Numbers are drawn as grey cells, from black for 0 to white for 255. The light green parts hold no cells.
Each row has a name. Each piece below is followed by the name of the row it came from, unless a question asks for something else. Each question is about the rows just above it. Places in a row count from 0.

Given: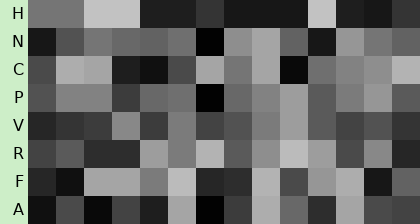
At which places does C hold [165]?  2 6 8
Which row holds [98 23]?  N
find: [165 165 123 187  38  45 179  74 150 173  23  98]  F
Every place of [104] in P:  4 7
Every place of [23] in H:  7 8 9 12

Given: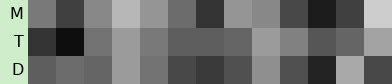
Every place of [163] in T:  12
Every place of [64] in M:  1 11
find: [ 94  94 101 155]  T

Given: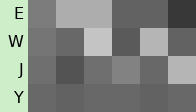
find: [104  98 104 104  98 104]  Y
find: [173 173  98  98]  E
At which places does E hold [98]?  3 4
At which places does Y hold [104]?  0 2 3 5
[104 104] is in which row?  Y
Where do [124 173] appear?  E
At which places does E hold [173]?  1 2

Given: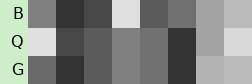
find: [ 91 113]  B
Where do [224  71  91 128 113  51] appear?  Q
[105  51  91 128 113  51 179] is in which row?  G
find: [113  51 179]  G
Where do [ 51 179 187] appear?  G

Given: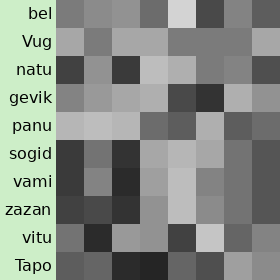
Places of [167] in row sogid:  3 5
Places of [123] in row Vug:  1 4 5 6

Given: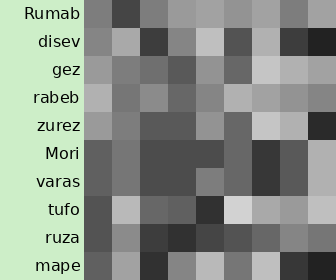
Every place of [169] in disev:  1
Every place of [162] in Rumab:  4 6 8
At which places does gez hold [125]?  1

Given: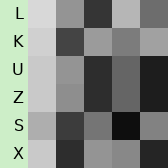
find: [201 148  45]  U
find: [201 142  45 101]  Z

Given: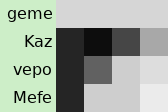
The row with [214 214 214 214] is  geme
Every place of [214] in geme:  0 1 2 3

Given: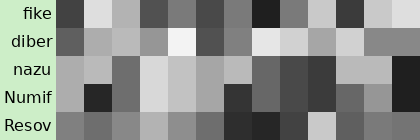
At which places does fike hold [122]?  4 6 8
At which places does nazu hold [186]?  1 6 10 11
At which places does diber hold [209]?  8 10

